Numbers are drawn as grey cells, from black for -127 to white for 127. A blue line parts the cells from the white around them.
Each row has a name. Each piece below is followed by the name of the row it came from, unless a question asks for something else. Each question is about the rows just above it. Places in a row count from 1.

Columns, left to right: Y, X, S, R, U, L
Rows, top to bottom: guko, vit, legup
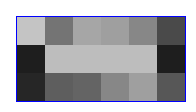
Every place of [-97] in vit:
1 6
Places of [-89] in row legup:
1
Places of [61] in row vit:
2 3 4 5
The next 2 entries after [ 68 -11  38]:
[31  7]
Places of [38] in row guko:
3
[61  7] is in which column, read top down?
R
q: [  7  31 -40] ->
legup

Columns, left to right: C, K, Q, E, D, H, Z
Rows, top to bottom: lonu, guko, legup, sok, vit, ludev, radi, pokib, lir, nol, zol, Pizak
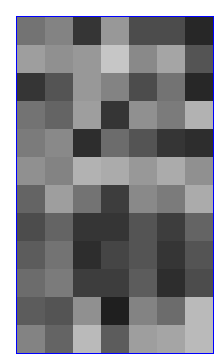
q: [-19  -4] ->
nol
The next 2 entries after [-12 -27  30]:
[-74  16]
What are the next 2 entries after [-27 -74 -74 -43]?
[-66 -27]
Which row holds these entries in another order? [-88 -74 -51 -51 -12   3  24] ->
lonu
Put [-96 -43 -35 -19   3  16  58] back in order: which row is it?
zol

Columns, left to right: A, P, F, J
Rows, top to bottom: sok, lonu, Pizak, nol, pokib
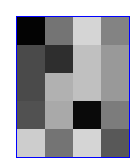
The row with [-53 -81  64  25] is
lonu
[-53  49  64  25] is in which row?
Pizak
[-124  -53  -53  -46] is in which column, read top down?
A
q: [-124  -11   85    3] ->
sok
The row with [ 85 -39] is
pokib

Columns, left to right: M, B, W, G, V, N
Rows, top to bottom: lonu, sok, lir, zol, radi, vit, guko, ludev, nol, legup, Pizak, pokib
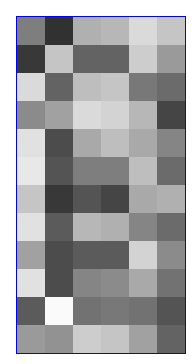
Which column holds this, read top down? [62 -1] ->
G
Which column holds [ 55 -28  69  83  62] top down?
G
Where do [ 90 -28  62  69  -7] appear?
lir
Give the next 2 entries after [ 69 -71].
[-43 -58]
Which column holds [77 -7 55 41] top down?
V

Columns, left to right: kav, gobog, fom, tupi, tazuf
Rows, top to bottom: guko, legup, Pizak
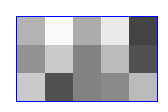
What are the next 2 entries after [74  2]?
[ 59 -46]
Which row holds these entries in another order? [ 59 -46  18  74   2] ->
legup
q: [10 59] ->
Pizak
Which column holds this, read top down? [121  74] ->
gobog
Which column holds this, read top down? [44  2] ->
fom

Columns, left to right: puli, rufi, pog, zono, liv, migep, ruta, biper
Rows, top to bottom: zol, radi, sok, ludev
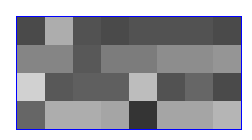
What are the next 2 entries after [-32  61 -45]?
[-25 -53]
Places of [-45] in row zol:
3 5 6 7
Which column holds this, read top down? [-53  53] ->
biper

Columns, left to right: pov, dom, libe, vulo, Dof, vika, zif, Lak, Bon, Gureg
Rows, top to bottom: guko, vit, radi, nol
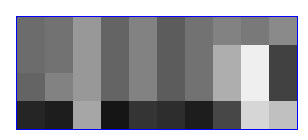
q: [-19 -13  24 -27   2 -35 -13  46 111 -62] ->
vit
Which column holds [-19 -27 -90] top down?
pov
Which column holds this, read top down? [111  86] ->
Bon

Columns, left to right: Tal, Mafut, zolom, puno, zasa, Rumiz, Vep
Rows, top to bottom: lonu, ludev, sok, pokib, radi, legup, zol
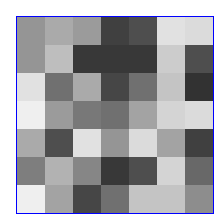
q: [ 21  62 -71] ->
ludev
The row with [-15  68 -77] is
sok
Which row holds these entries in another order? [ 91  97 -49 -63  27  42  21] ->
lonu
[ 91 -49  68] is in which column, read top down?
zasa
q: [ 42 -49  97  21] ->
radi
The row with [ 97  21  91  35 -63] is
radi
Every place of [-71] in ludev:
3 4 5

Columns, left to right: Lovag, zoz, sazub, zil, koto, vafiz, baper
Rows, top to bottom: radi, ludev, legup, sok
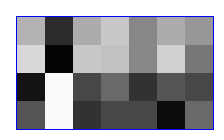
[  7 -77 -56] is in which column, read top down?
koto
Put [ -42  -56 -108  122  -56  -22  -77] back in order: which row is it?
legup
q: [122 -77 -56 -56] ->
sok
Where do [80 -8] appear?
ludev
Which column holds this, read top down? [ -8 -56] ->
baper
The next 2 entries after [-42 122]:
[-77 -56]

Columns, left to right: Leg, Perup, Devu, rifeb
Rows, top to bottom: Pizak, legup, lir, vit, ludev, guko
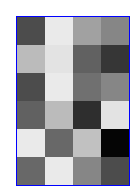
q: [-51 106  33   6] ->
Pizak
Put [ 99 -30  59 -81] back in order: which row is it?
vit
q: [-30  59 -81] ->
vit
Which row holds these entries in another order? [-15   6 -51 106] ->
lir
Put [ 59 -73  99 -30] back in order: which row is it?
legup
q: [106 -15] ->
lir

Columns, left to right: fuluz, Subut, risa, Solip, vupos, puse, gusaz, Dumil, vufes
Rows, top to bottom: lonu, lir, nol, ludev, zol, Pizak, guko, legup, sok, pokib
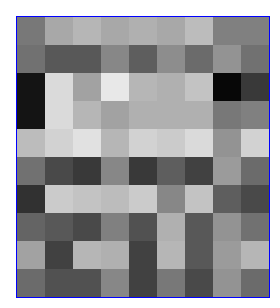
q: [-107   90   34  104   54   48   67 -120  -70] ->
nol
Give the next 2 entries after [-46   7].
[-62  -7]
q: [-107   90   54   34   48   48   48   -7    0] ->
ludev
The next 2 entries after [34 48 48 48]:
[-7  0]
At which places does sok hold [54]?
3 6 9

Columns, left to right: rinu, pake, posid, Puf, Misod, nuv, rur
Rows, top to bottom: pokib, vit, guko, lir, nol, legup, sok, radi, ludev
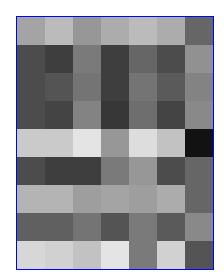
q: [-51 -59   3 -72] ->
lir
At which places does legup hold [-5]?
4
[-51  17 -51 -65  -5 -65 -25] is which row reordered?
vit

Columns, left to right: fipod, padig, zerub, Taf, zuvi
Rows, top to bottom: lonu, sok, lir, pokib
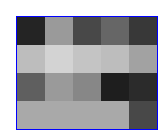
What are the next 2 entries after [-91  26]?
[-55 -25]
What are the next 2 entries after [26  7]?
[-97 -84]
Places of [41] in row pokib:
1 2 3 4
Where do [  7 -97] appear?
lir
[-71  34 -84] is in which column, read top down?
zuvi
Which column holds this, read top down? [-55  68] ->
zerub
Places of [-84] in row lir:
5

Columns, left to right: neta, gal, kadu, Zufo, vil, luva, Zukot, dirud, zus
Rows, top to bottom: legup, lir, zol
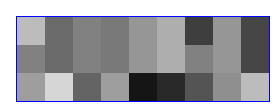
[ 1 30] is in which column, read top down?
neta
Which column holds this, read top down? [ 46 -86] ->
luva
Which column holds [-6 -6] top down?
Zufo
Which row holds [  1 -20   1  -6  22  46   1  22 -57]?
lir
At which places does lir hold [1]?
1 3 7

